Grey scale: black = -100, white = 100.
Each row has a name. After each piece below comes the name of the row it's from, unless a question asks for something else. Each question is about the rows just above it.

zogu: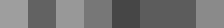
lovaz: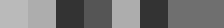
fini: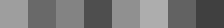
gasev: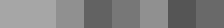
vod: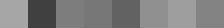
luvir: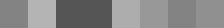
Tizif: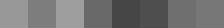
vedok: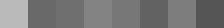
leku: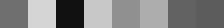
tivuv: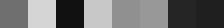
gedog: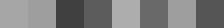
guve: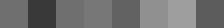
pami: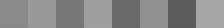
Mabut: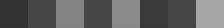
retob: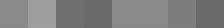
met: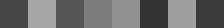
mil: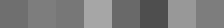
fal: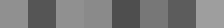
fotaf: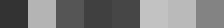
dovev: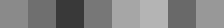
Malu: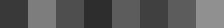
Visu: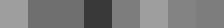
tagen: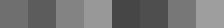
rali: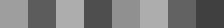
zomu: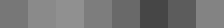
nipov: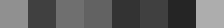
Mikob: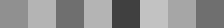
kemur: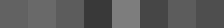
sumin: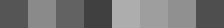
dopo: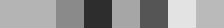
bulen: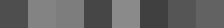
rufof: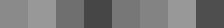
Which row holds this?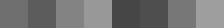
tagen
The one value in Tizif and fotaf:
-45
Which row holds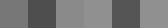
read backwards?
fal
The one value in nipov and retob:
-13
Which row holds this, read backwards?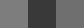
Visu

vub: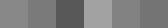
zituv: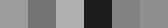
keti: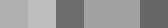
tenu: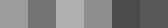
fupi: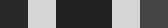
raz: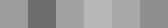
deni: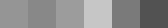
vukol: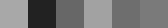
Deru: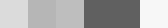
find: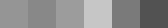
deni
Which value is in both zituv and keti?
37
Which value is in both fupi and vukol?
-73
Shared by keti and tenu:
37
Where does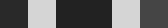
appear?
fupi

